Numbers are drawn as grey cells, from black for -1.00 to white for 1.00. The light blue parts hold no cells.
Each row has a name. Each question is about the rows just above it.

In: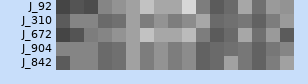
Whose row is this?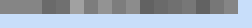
J_904

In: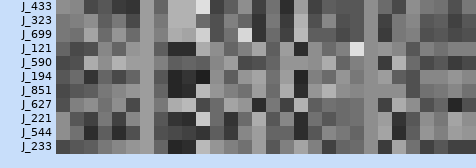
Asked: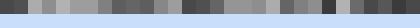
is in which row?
J_590

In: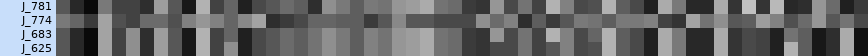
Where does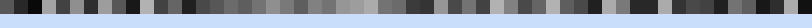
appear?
J_683
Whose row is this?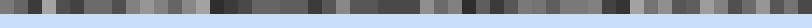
J_774
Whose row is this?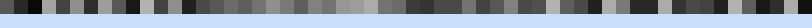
J_625

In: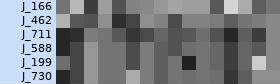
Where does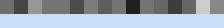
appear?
J_199
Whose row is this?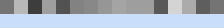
J_166
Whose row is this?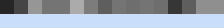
J_730
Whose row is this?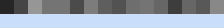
J_588
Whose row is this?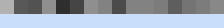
J_462

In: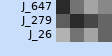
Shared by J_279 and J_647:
[-0.67]
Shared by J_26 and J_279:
[-0.21]

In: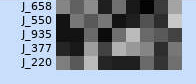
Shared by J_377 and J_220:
[-0.71]
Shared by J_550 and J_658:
[-0.76]
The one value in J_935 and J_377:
[-0.48]
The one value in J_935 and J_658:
[-0.13]
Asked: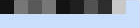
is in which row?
J_550
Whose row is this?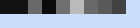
J_935

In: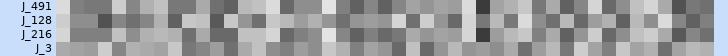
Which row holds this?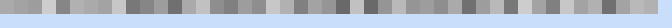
J_3
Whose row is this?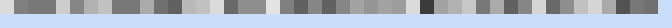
J_491

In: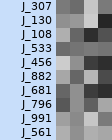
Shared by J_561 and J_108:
[0.37]
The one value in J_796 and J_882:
[0.31]
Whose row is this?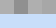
J_561
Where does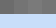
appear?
J_533
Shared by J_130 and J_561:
[0.13]

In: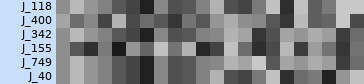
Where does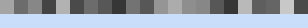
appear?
J_400
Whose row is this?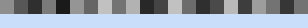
J_155

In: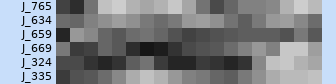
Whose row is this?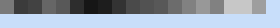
J_669
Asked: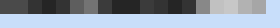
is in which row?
J_324

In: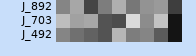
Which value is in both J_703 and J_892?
[0.31]
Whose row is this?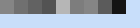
J_492
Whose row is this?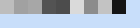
J_703

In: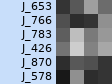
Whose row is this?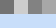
J_426
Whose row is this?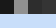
J_578
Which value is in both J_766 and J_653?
[-0.59]
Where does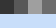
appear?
J_653

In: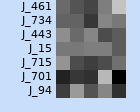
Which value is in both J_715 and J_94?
[-0.51]
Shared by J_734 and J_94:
[0.05]

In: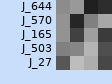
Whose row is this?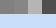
J_503
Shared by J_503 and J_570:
[0.00]

